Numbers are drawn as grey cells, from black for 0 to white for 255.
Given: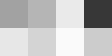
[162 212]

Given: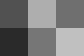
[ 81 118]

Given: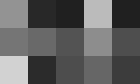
[147 105  77]

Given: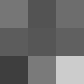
[118  86 204]

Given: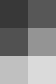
[ 56 148]

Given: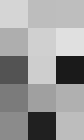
[213 208  26]

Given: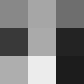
[136 170  28]
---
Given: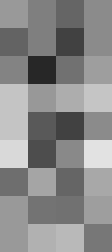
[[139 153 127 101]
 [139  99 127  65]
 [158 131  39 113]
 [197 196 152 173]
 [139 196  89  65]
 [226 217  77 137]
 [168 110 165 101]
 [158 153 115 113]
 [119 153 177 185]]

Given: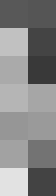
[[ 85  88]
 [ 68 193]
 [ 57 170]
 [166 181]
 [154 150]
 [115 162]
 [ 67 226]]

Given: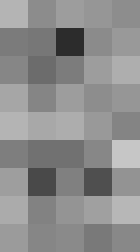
[[141 180 140 157 150]
 [153 123 119  44 139]
 [174 134 108 124 157]
 [150 166 133 157 141]
 [132 180 168 173 153]
 [198 126 113 113 135]
 [147 158  73 128  79]
 [183 171 130 148 160]
 [136 155 134 138 121]]

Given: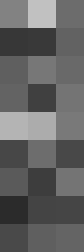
[[108 130 193]
 [ 98  55  57]
 [105  95 119]
 [116  99  64]
 [121 180 172]
 [ 72  71 109]
 [116  90  61]
 [ 69  43  68]
 [100  73  95]]

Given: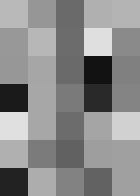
[[180 185 150 106 176]
 [138 152 183 108 223]
 [128 151 166 106  18]
 [132  26 167 122  41]
 [209 224 167 108 165]
 [160 176 123  97 158]
 [160  34 173 130  98]]

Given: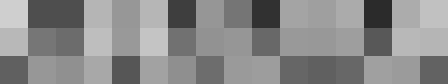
[[193 207  78  78 181 151 182  62 150 117  49 164 159 171  43 172]
 [181 184 118 108 190 153 196 113 146 150 104 153 152 158  88 184]
 [ 98  96 151 144 168  86 162 143 109 154 157 102  96 103 160 155]]

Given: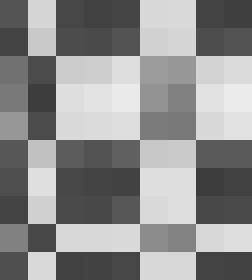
[[ 64  84 214  70  65  69 216 217  67]
 [ 82  67 201  76  74  82 209 214  77]
 [219 113  75 203 205 221 155 152 211]
 [236 121  61 222 227 234 147 129 226]
 [225 151  76 218 219 221 123 120 216]
 [ 89  87 193  92  82  96 199 202  89]
 [ 65  78 223  71  68  66 222 222  60]
 [ 74  68 208  74  72  87 217 222  71]
 [222 129  71 216 216 218 140 131 215]
 [ 66  79 218  65  66  70 216 216  67]]

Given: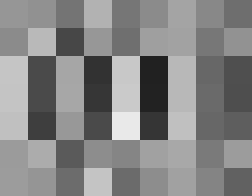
[[110 150 145 116 178 118 139 164 136]
 [146 139 185  71 151 111 159 162 119]
 [ 79 197  74 166  50 200  33 184 103]
 [ 78 196  74 167  54 202  34 184 106]
 [ 94 192  62 152  74 233  53 192 103]
 [156 155 172  90 141 133 161 168 122]
 [ 97 156 149 108 196 107 141 161 132]]
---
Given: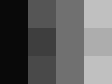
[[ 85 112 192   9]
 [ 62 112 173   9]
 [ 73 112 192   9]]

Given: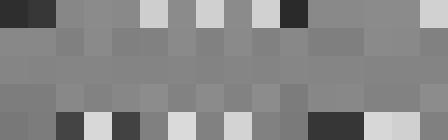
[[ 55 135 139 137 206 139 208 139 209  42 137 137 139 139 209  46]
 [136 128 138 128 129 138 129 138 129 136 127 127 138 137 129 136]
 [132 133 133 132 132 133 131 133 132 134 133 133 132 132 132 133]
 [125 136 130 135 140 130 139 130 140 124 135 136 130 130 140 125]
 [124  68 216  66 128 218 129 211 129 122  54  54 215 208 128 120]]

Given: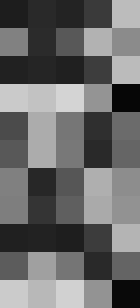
[[ 41  35  58 188  29]
 [ 43  88 178 139 129]
 [ 37  32  61 187  33]
 [194 212 148   6 202]
 [172 118  47 107  75]
 [172 120  41 101  88]
 [ 39  86 175 141 128]
 [ 52  95 170 146 126]
 [ 34  30  60 180  32]
 [160 117  41 100  92]
 [184 209 147   9 203]]

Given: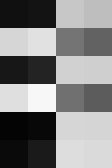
[[ 19 199 190  16]
 [225 116  98 214]
 [ 35 209 207  23]
 [247 112  92 223]
 [  8 214 213   4]
 [ 26 221 218  10]]

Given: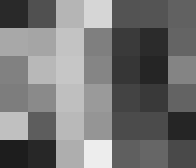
[[ 80 181 214  83  84  97  41]
 [165 195 127  58  43 100 168]
 [184 198 133  54  37 132 129]
 [138 191 154  67  57  99 125]
 [ 93 185 149  75  75  37 192]
 [ 39 174 237  95 102  73  29]]

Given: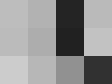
[[178  36 186 189]
 [173  33 194 187]
 [183 145  49 204]]

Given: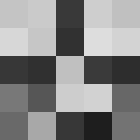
[[202  57 206 192 196]
 [198  49 221 211 215]
 [ 48 192  58  45  55]
 [ 86 205 210 103 120]
 [168  55  30 115 105]]
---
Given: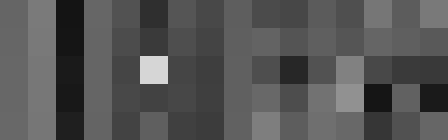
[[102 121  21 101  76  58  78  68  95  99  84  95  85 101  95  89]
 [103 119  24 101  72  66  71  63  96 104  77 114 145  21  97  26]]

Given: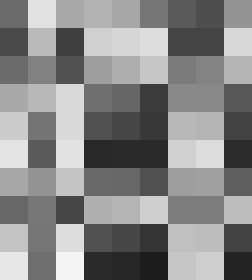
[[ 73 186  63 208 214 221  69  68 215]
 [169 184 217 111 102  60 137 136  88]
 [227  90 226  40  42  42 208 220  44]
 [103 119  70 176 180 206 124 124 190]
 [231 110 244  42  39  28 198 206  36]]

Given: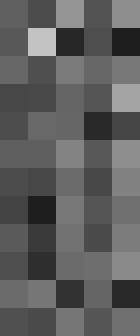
[[ 88 195  39  78  30]
 [ 71  73 100  85 164]
 [ 95  95 131  88 142]
 [ 67  30 120  85 111]
 [ 78  46 107 110 137]
 [ 80  75 119  86 111]]

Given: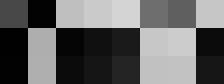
[[  1 174   5  16  26 199 204  11]]

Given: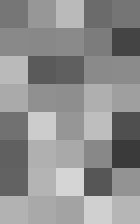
[[137 136 138 124  68]
 [170 144 142 175 159]
 [ 96 176 169 136  58]
 [178 169 163 208 182]]

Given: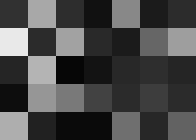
[[233  43 162  41  27 102 158]
 [ 13 150 121  66  43  61  43]]

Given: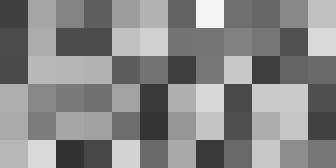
[[ 75 171  77  76 192 208 115 116 129 117  80 217]
 [175 135 122 113 162  58 176 215  72 202 203  79]
 [183 216  50  71 212 106 169  58 105 200 141 118]]
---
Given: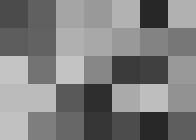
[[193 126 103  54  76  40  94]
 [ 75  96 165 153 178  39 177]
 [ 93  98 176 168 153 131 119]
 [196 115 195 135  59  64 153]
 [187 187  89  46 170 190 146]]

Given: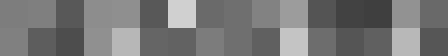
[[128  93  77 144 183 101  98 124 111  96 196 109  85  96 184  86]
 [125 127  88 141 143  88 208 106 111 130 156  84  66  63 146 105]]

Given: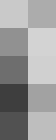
[[ 81 190]
 [201 172]
 [145 211]
 [110 208]
 [ 62 162]]

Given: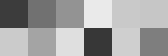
[[203 164 223  55 207 126]
 [ 60 113 147 234 201 198]]

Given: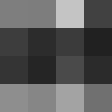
[[142 134 163 112]
 [126 125 196  65]
 [ 61  44  59  33]
 [ 52  37  74  43]]

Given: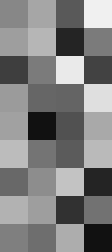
[[127 110 173  17]
 [135 166  89 240]
 [158 182  36 123]
 [ 62 123 234  66]
 [155 102 100 223]
 [161  17  81 169]
 [188 116  91 186]
 [104 141 195  36]
 [178 158  49 114]]
